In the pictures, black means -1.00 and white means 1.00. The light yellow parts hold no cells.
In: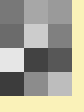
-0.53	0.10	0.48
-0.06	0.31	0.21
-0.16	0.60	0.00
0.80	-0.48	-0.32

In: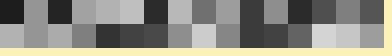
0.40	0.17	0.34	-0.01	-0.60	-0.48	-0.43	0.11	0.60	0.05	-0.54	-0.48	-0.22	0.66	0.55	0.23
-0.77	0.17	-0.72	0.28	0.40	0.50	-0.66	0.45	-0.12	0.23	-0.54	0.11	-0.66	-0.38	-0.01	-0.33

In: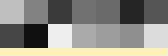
-0.45	-0.88	0.87	0.33	0.23	0.12	0.72
0.50	0.01	-0.55	-0.11	-0.17	-0.72	-0.34

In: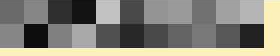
0.05	-0.90	0.00	0.32	-0.37	-0.69	-0.43	-0.22	-0.06	-0.32	-0.74
-0.17	0.05	-0.63	-0.85	0.52	-0.43	0.15	0.21	-0.11	0.26	0.42

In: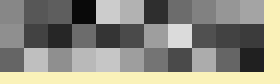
-0.21	0.50	0.12	0.45	0.55	0.24	-0.09	-0.42	0.35	-0.21	-0.75
0.06	-0.32	-0.26	-0.93	0.60	0.40	-0.64	-0.15	0.01	0.18	0.29
0.12	-0.48	-0.70	-0.15	-0.59	-0.42	0.24	0.72	-0.37	-0.48	-0.54

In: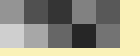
0.62	0.31	-0.20	-0.70	-0.10
0.16	-0.37	-0.59	0.01	-0.31

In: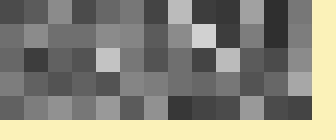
-0.24	-0.02	0.14	-0.07	0.20	-0.29	0.14	-0.57	-0.47	-0.41	0.20	-0.41	-0.47
-0.41	-0.29	0.09	-0.41	-0.19	-0.07	-0.47	0.47	-0.52	-0.57	0.26	-0.63	-0.07
-0.13	0.09	-0.13	-0.13	0.09	0.04	-0.29	0.09	0.64	-0.52	-0.02	-0.63	-0.02
-0.19	-0.52	-0.24	-0.35	0.53	-0.07	-0.35	-0.13	-0.47	0.47	-0.29	-0.41	0.09
-0.02	-0.24	-0.35	-0.24	-0.35	0.04	-0.02	-0.13	-0.19	-0.07	-0.35	-0.19	0.31
